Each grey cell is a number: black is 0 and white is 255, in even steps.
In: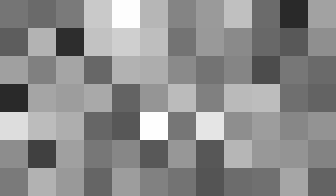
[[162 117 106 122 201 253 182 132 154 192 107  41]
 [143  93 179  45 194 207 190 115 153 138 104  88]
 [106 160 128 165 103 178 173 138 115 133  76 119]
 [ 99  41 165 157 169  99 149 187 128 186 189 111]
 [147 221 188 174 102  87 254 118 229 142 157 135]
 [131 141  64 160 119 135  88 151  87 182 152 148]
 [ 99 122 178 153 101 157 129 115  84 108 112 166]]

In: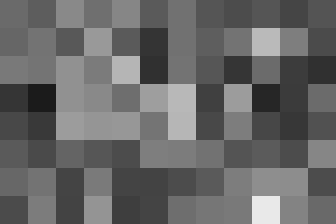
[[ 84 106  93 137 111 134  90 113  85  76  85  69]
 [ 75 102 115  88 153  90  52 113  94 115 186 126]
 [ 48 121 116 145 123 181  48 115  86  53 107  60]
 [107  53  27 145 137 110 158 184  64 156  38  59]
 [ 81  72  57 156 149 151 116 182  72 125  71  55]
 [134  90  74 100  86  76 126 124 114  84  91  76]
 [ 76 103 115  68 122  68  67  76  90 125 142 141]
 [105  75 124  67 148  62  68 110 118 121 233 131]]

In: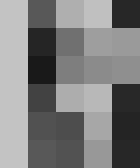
[[ 39 195  88 175 192]
 [154 195  37 112 158]
 [143 195  25 126 139]
 [ 40 195  66 173 184]
 [ 36 195  81  77 167]
 [ 39 195  88  82 152]]

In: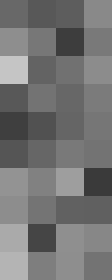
[[137 104  88  93]
 [121 142 119  61]
 [140 197  99 113]
 [123  88 115 103]
 [118  63  81 101]
 [115  85 102 121]
 [ 58 147 129 158]
 [ 96 141 116  97]
 [135 170  69 143]
 [115 180 126 142]]

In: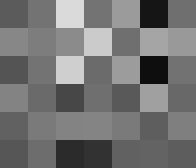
[[111  91 115 218 115 155  21]
 [153 135 125 139 203 111 165]
 [114  84 115 207 107 156  14]
 [104 131 106  71 111  89 160]
 [127  97 122 131 132 122  94]
 [ 93  86 109  43  50  97  99]]

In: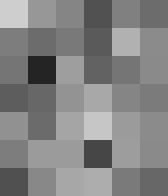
[[108 206 151 133  81 128]
 [139 125 108 121  90 177]
 [138 117  36 158  98 117]
 [123  93 103 147 168 133]
 [139 145 107 165 198 155]
 [138 125 155 155  70 157]
 [103  80 136 167 173 122]]
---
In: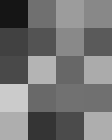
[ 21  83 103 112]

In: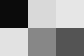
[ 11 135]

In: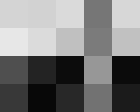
[212 219  12 114]

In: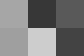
[166 205]

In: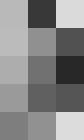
[185 144  40]

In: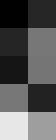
[  1 119]
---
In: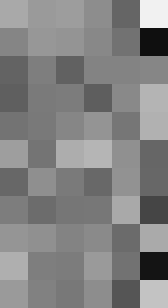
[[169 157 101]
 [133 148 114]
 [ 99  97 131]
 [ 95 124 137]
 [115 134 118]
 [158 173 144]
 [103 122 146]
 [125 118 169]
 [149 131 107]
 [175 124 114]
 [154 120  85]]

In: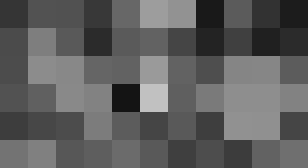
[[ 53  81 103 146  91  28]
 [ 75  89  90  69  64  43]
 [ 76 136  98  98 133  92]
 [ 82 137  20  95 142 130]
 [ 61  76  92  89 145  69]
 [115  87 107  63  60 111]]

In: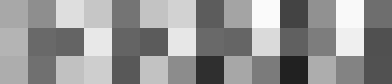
[[168 222 116 210 164  67 249]
 [180 100 100 231 101  96 239]
 [173 193  88 140 167  33 131]]

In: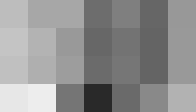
[[189 167 127 152]
 [196 153 115 153]
 [192 157 118 153]
 [231 117 106 178]]

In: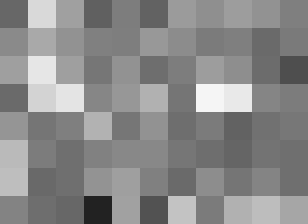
[[103 160 125 155 157 127]
 [138 146 126 140 127 122]
 [159 159 146 125 142  78]
 [106 228 151 117 233 124]
 [149 127 118 110  98 119]
 [186 111 136 118 101 111]
 [190 111 159 106 117 111]
 [131 103 161 195 177 166]]

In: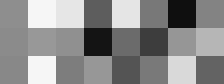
[[142 230 229  15]
 [139 144 107 150]
 [136 125  84 217]]

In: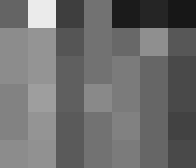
[[100  62  27  23]
 [140  85 104  87]
 [140  95 123  73]
 [130  95 123  73]
 [130  90 129  66]
 [140  90 123  73]]

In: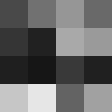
[[ 73 150]
 [ 53 169]
 [ 31  57]
 [198  99]]

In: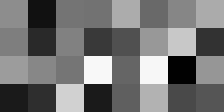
[[141 116 172 134]
 [126 129  80 200]
 [156 117 101   1]
 [ 26 209  95  73]]
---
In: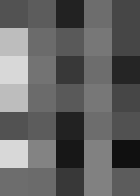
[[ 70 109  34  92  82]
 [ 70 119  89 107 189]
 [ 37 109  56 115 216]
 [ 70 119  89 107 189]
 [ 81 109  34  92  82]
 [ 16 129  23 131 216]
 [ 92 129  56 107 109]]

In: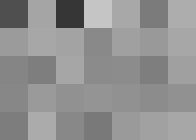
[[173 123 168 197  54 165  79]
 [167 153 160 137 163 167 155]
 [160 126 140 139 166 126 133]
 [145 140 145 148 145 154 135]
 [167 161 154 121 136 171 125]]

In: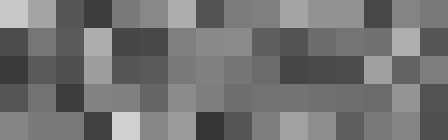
[[121 132  71 146 146 165 127 123  83 173 136 122  61  86 164 199]
 [ 86 175 113 116 108  83  95 139 138 127  72  70 173  90 118  77]
 [126  99 160  76  73  70 108 117 128 122  90  86 157  79  90  58]
 [ 82 149 107 110 113 115 114 110 126 140 102 129 131  60 114  85]
 [ 79 132 122  95 141 161 125  86  53 155 135 208  65 121 122 132]]

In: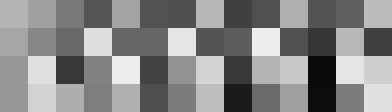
[[188  95  82 175  80  64 183  78  83 163  85 120 159 181]
 [ 64 184  55  80 237  93  84 229 102 102 221 104 135 166]
 [207 229   9 199 179  56 211 146  66 236 131  56 224 152]
 [225 124  11 159 106  27 190 124  78 176 125 174 210 152]]

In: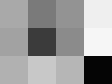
[[239 147 122 169]
 [246 139  59 162]
 [  5 182 200 177]]

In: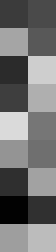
[[ 74  59]
 [ 88 165]
 [206  43]
 [175  62]
 [118 218]
 [111 148]
 [162  47]
 [ 48   2]
 [188 158]]
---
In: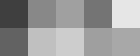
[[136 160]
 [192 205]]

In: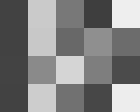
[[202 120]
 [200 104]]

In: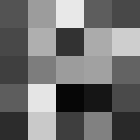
[[156 232]
 [175  50]]

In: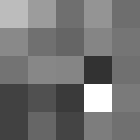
[[156 111]
 [112 101]]

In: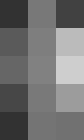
[[120  65]
 [126 187]]

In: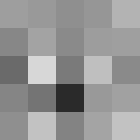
[[153 143]
 [163 138]]
